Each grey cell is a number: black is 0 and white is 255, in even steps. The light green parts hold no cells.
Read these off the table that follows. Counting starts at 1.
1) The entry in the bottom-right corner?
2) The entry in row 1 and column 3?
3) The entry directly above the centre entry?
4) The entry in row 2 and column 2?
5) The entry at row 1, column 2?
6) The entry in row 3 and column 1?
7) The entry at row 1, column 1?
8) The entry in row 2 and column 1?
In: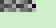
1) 182
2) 151
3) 182
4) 78
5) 166
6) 78
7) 64
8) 106

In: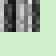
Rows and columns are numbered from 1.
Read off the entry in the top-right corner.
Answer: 98
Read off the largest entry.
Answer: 222
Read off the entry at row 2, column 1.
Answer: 194
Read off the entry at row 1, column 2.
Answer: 128
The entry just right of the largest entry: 57
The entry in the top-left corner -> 194
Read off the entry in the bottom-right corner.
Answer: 85
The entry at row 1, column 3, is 27
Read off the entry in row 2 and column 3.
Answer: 71
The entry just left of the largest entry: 98
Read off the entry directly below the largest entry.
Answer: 155
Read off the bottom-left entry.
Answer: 181
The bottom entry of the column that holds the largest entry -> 206

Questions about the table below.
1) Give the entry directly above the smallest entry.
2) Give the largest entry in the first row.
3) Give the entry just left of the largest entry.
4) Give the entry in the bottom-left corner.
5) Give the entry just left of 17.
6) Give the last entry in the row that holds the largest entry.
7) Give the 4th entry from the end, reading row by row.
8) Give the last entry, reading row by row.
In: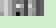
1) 112
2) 209
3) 125
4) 153
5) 125
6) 97
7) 169
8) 97

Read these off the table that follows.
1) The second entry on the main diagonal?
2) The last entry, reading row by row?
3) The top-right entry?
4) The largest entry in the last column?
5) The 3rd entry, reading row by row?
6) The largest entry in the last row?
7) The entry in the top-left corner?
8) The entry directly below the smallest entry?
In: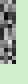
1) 182
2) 24
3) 65
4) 169
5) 196
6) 209
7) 140
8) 110

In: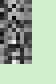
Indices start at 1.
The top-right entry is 80
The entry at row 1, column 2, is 125
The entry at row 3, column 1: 165
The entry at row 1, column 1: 37
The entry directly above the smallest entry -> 165
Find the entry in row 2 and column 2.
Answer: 64
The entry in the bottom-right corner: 137
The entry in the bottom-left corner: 152
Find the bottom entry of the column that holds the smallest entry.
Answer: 239
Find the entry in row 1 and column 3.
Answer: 179
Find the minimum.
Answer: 6
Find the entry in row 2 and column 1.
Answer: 51
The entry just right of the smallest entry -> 165
